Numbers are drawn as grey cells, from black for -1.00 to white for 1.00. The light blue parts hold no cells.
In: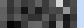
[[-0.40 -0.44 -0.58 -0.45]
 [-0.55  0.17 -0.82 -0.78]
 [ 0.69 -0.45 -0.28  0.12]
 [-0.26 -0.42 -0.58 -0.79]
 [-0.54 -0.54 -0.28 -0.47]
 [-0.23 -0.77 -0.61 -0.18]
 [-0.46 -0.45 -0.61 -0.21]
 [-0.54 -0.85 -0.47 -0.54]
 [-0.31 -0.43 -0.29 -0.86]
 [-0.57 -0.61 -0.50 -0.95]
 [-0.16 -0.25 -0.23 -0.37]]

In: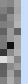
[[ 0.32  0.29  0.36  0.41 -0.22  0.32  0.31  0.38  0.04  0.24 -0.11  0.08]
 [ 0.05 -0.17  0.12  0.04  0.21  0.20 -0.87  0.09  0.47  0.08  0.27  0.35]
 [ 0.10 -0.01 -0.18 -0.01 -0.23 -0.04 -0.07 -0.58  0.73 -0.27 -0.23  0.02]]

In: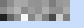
[[ 0.23  0.33  0.00]
 [ 0.19  0.12  0.60]
 [-0.02  0.14 -0.42]
 [ 0.23  0.36  0.01]
 [ 0.15  0.14  0.37]
 [ 0.16  0.23  0.05]
 [ 0.30  0.09  0.94]
 [ 0.32  0.41  0.12]
 [ 0.11  0.27 -0.21]
 [-0.08  0.10 -0.74]]

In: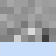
[[ 0.25  0.17  0.21  0.29 -0.01  0.04]
 [ 0.22  0.20  0.24  0.19 -0.23 -0.52]
 [ 0.27  0.34  0.18  0.02  0.31  0.25]
 [ 0.11  0.18  0.29  0.24  0.70 -0.02]
 [ 0.23  0.11  0.17 -0.05  0.26  0.14]
 [ 0.23  0.26  0.16  0.16  0.00  0.61]
 [ 0.30  0.08  0.20  0.31 -0.07  0.01]
 [ 0.18  0.08  0.36  0.16  0.11  0.00]]

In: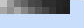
[[-0.73 -0.76]
 [-0.70 -0.72]
 [-0.64 -0.60]
 [-0.64 -0.46]
 [-0.48 -0.34]
 [-0.43 -0.15]
 [-0.22  0.06]
 [-0.08  0.30]
 [ 0.21  0.13]
 [ 0.55  0.30]]

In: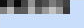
[[-0.48 -0.57]
 [-0.25  0.20]
 [-0.03  0.51]
 [-0.37  0.21]
 [-0.51 -0.18]
 [ 0.15  0.41]
 [-0.47 -0.28]
 [-0.93 -0.32]
 [-0.33  0.46]
 [-0.88  0.01]]

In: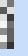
[[-0.07  0.74 -0.53 -0.11 -0.25 -0.25 -0.59]
 [ 0.74 -0.29  0.76  0.91  0.09  0.90  0.17]]

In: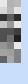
[[ 0.45  0.77 -0.65  0.83 -0.51 -0.75  0.83  0.02  0.00]
 [ 0.40  0.43 -0.26  0.20 -0.36 -0.12  0.03  0.24  0.30]
 [ 0.82  0.68 -0.60  0.54 -0.37 -0.38  0.16  0.27 -0.22]]

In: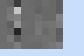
[[-0.26 -0.25  0.02 -0.03 -0.27 -0.23 -0.01]
 [-0.18 -0.17 -0.18 -0.09 -0.11 -0.11 -0.07]
 [-0.15 -0.18 -0.18 -0.11 -0.17 -0.11 -0.12]
 [-0.19 -0.22 -0.12 -0.08 -0.06 -0.13 -0.17]
 [-0.18 -0.16 -0.15 -0.16 -0.17 -0.14 -0.16]
 [-0.15 -0.15 -0.16 -0.14 -0.16 -0.15 -0.15]
 [-0.54  0.55  0.01  0.16 -0.71 -0.29 -0.02]
 [-0.21 -0.09 -0.04 -0.25 -0.18 -0.05 -0.14]
 [-0.15 -0.15 -0.15 -0.15 -0.15 -0.16 -0.15]]
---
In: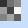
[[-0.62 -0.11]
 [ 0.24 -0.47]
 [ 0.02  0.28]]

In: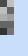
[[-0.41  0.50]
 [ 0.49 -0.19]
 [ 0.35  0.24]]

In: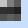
[[ 0.54 -0.01]
 [-0.62 -0.65]
 [-0.36 -0.26]]

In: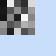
[[-0.87  0.85]
 [-0.81 -0.33]
 [-0.84  0.06]]

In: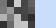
[[-0.09 -0.61]
 [-0.05  0.19]
 [ 0.40 -0.03]]

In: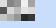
[[ 0.73  0.04]
 [-0.33  0.69]
 [ 0.54  0.37]]

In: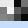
[[ 0.83  0.84]
 [-0.03  0.93]
 [ 0.04 -0.02]]

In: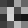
[[-0.49 -0.60]
 [-0.07  0.62]
 [-0.63  0.66]]
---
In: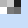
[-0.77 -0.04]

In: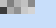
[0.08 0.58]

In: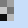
[0.27 0.57]

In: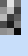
[-0.09  0.51  0.45]

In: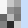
[ 0.30  0.13 -0.21]

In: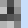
[ 0.29 -0.63 -0.44]
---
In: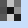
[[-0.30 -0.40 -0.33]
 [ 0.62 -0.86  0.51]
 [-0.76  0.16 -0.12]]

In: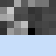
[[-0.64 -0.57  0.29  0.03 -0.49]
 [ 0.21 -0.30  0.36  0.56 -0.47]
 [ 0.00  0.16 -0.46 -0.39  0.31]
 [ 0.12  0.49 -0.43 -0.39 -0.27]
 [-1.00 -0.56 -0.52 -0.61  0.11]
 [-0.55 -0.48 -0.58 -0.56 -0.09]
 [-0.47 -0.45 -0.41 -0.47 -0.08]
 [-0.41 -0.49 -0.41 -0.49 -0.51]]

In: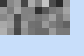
[[ 0.37  0.32  0.06  0.19 -0.57]
 [ 0.09  0.24  0.18 -0.03  0.07]
 [-0.44 -0.38 -0.42  0.29  0.20]
 [ 0.12  0.21  0.02  0.02 -0.45]
 [-0.08 -0.11  0.04  0.01  0.35]
 [-0.16 -0.14 -0.07 -0.63  0.01]
 [-0.16  0.19  0.02 -0.32  0.53]
 [ 0.21 -0.02  0.25 -0.06 -0.40]
 [-0.05 -0.12 -0.09  0.01 -0.67]
 [-0.06 -0.23  0.17  0.28  0.14]]

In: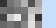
[[-0.19 -0.46 -0.12 -0.60]
 [-0.09  0.58 -0.19 -0.10]
 [-0.21  0.83 -0.10  0.05]
 [ 0.06 -0.16 -0.07  0.40]
 [ 0.75  0.67  0.50 -0.34]
 [ 0.04 -0.59  0.45  0.30]]

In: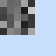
[[-0.62  0.25 -0.50 -0.44  0.04]
 [ 0.06 -0.33 -0.32 -0.18 -0.19]
 [-0.05  0.17 -0.03 -0.08 -0.16]
 [-0.47 -0.74 -0.26 -0.77  0.28]
 [ 0.29 -0.55 -0.57  0.58 -0.60]]

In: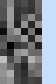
[[ 0.07  0.16  0.12  0.50 -0.51 -0.26 -0.38 -0.90 -0.58 -0.36 -0.36 -0.31]
 [ 0.16  0.36 -0.16 -0.38 -0.72 -0.98 -0.12 -0.01  0.18  0.22  0.22  0.06]
 [-0.44 -0.48 -0.49 -0.04  0.13 -0.57 -0.17  0.22 -0.74 -0.62 -0.59 -0.51]
 [-0.58 -0.63 -0.72 -0.49  0.24 -0.46  0.22 -0.85  0.15 -0.27 -0.54 -0.40]
 [-0.45 -0.22 -0.02  0.39 -0.16 -0.05 -0.69 -0.09 -0.69  0.10 -0.60 -0.56]
 [-0.51 -0.08 -0.17  0.09 -0.18 -0.74  0.16 -0.91  0.13 -0.40 -0.23 -0.20]]

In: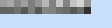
[[-0.23  0.23]
 [-0.22  0.32]
 [-0.13  0.06]
 [-0.32  0.24]
 [-0.02 -0.02]
 [-0.32  0.16]
 [ 0.04  0.43]
 [ 0.01  0.01]
 [-0.11  0.55]
 [-0.17  0.02]
 [-0.31  0.54]
 [-0.17  0.67]
 [-0.63  0.16]]
